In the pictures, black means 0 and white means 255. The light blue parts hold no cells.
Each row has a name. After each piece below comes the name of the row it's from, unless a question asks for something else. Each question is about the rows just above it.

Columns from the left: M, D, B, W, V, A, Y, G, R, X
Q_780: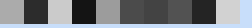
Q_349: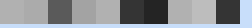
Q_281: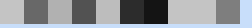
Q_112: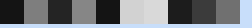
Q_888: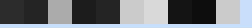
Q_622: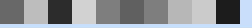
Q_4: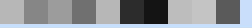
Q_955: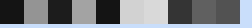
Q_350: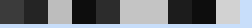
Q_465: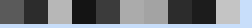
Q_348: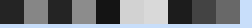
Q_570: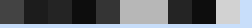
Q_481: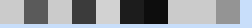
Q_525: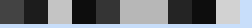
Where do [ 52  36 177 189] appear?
Q_349
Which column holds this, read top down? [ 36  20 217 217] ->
Y
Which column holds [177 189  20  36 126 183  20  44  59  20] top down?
V
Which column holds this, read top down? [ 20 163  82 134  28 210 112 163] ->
W
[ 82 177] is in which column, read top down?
G

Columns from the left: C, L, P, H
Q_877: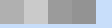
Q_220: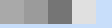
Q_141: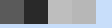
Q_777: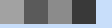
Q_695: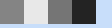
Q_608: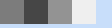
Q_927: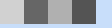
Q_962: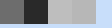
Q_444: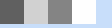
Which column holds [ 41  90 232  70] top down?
L
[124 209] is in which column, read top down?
C
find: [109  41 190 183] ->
Q_962
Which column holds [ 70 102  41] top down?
L
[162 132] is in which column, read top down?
C

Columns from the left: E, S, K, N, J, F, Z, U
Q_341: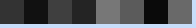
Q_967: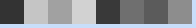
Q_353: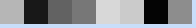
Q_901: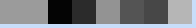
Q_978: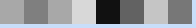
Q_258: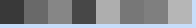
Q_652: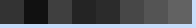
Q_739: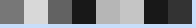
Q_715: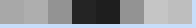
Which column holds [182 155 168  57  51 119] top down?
E
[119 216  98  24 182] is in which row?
Q_739

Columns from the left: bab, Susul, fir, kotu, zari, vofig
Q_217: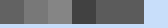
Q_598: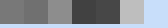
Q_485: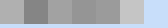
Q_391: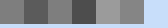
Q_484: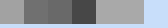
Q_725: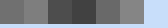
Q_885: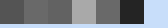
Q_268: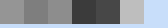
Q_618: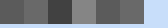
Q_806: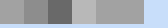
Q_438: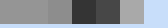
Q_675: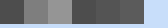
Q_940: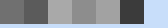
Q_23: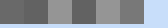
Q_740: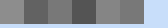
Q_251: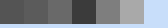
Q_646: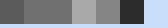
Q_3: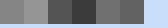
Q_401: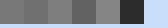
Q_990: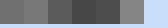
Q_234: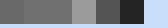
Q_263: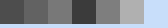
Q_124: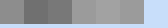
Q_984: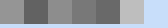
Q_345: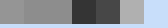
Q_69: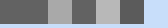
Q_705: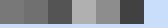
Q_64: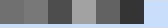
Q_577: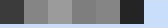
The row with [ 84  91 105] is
Q_251
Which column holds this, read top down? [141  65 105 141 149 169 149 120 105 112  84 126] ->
fir
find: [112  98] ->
Q_3
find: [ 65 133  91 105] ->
Q_618

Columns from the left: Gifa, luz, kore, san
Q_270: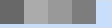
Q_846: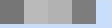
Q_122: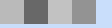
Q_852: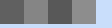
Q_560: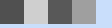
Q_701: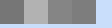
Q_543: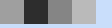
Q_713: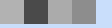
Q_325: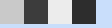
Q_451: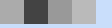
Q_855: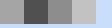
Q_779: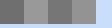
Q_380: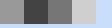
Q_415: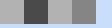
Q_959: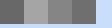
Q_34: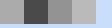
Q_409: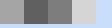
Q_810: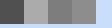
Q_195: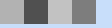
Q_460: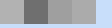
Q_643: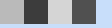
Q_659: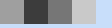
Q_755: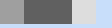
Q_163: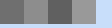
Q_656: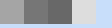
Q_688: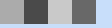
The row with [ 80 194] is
Q_195
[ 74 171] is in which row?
Q_713
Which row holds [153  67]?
Q_380
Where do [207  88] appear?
Q_560

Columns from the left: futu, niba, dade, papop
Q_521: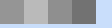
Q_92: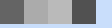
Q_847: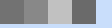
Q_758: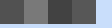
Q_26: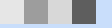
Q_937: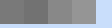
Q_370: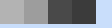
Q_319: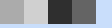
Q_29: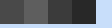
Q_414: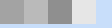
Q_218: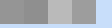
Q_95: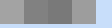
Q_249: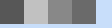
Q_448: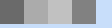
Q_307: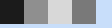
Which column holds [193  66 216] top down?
dade
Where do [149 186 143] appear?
Q_521

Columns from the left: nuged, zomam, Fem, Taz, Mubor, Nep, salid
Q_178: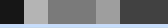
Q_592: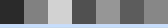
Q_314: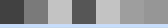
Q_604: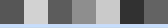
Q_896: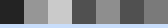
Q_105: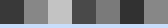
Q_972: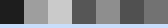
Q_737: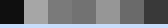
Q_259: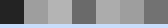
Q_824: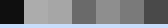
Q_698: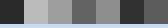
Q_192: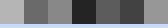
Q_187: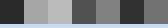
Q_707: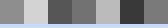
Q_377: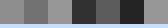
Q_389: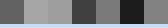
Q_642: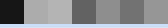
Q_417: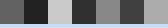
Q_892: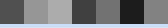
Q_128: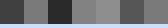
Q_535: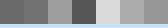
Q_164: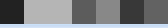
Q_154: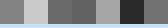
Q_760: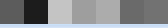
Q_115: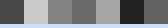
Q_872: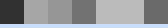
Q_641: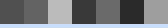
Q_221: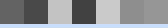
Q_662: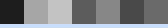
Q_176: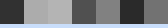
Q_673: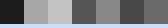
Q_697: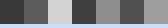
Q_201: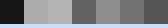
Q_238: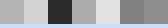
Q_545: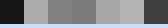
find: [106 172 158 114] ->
Q_259
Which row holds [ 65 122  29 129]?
Q_389
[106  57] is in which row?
Q_737
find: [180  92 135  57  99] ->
Q_164

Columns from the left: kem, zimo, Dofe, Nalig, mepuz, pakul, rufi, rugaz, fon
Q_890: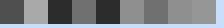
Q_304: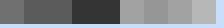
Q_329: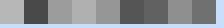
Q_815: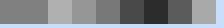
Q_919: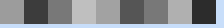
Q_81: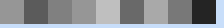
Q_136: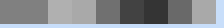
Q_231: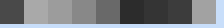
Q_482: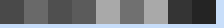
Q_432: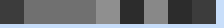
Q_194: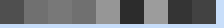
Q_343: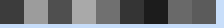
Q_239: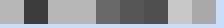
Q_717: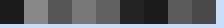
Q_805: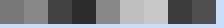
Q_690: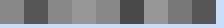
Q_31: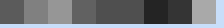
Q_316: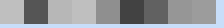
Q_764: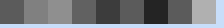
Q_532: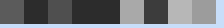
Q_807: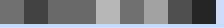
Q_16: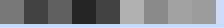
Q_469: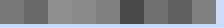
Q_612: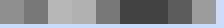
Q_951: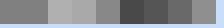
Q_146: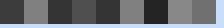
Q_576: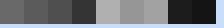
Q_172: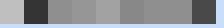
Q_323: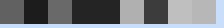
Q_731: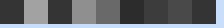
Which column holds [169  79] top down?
Nalig
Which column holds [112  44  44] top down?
pakul
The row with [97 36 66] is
Q_16
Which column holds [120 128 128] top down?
zimo
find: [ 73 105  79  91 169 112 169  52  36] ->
Q_482
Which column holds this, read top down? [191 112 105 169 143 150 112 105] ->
mepuz

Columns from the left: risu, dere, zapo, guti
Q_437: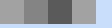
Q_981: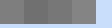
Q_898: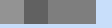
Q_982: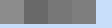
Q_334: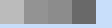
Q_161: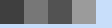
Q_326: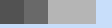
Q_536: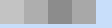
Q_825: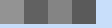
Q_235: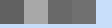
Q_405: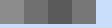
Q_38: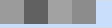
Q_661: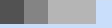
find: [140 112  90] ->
Q_405
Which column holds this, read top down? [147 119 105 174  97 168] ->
dere
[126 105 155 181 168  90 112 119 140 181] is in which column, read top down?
guti

